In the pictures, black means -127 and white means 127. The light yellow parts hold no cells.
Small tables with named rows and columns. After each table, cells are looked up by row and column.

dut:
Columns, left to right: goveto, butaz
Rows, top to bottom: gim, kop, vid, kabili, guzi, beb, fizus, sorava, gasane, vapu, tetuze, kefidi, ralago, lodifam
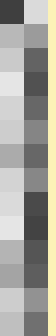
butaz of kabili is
-47
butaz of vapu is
-60
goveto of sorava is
84
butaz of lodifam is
-14
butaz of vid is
-29
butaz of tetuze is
-42
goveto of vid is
73
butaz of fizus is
-23
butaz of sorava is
6
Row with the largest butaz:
gim

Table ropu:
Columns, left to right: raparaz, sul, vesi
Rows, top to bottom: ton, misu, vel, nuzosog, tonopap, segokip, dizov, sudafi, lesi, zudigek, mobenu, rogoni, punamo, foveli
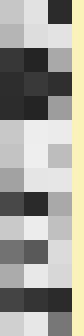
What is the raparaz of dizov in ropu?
67
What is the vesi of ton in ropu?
-84
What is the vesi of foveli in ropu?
-8
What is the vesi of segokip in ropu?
107
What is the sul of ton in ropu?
98
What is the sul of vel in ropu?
-91
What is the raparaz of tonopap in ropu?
-83
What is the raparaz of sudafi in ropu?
34
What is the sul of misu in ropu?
93
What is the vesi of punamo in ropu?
-84
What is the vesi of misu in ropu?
99
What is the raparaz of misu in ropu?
53
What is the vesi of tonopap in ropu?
29
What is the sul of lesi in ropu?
-85
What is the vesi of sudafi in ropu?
102
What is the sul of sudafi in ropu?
101
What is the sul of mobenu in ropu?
-38
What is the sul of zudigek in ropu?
108
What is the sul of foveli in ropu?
103
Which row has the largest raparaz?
foveli

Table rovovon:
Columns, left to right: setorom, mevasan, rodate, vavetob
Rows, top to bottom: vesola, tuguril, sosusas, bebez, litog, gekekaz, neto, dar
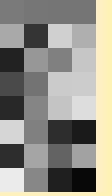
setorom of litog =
-87
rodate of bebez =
74
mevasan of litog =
4
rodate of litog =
68
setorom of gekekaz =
86
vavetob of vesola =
-11
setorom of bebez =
-52
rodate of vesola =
-10
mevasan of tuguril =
-76
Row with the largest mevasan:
neto

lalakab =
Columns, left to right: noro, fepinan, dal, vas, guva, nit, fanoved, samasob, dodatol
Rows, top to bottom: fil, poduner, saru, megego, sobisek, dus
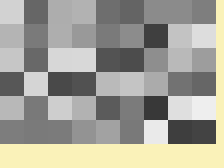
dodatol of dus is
-60
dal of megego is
-54
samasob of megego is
-13
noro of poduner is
52
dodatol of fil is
-1
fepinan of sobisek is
-6
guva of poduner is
-5
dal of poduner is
46
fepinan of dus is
-5
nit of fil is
-27
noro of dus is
-2
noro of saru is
70
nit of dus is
-6
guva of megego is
58
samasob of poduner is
67
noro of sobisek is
56
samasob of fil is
11
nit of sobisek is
-4

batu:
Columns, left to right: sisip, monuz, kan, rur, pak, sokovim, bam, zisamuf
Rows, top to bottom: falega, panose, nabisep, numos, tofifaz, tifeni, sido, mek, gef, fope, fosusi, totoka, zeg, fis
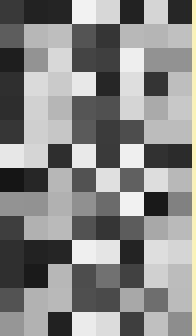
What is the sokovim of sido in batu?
111
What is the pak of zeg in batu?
-53
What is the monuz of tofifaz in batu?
81
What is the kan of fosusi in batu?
-90
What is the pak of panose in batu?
-74
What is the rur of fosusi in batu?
111
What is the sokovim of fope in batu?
-35
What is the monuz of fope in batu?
49
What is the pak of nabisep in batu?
-64
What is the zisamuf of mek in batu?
56
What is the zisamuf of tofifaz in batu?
72
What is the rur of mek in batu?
-45
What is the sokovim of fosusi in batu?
-92
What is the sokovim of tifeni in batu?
-50
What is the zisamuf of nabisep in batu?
18
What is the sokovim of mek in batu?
-31

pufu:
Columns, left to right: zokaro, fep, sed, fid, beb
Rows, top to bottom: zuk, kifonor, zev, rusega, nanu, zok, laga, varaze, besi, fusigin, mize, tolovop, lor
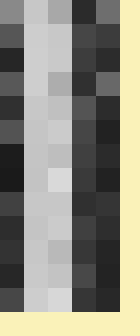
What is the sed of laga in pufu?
62
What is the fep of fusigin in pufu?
68
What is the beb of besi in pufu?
-74
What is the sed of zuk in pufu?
40
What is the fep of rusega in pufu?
78
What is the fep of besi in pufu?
71

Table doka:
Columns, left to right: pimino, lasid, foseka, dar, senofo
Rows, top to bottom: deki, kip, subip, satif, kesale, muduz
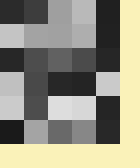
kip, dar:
46
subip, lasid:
-50
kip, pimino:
68
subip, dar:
-52
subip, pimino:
-88
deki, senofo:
-95
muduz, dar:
7
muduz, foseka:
-22
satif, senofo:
74
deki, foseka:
31
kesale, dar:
87
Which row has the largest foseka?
kesale

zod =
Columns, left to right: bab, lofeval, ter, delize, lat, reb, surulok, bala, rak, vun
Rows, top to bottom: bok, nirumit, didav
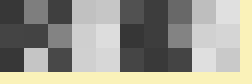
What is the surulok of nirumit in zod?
-66
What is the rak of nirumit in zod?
81
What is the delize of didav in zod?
80
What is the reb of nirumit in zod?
-73
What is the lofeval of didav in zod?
69
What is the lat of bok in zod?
70

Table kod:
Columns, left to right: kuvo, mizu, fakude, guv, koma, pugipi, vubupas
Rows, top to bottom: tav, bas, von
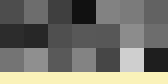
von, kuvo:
-11
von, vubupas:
-97
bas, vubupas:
-18
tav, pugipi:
-4
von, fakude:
-38
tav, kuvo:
-50
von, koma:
-57
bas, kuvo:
-83
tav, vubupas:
-29

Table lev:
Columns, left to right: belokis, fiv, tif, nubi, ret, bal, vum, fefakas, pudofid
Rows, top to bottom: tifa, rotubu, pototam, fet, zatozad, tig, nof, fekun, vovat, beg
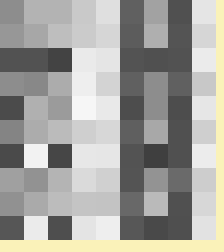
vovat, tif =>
60
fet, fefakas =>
-31
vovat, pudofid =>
87
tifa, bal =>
-31
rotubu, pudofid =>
86
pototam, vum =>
-47
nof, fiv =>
114
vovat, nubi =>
68
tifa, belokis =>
13
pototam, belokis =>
-45
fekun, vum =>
19
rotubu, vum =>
47
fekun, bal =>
-43
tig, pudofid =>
79
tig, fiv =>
44
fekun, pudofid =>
77

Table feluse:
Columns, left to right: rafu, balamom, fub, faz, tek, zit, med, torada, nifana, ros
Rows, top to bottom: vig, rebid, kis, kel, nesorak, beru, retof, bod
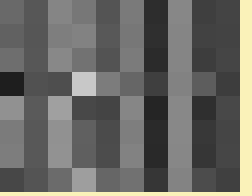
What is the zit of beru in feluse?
-1
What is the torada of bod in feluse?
3
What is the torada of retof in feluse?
7
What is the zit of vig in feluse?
-5
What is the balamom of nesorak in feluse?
-37
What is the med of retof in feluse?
-86
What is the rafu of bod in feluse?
-56
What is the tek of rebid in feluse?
-39
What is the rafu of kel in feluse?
-97
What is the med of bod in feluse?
-73
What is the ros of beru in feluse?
-58
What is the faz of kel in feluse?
72
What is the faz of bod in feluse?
30
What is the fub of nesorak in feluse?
32
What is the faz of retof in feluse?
-32
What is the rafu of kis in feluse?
-17
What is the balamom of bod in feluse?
-43
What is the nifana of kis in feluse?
-66

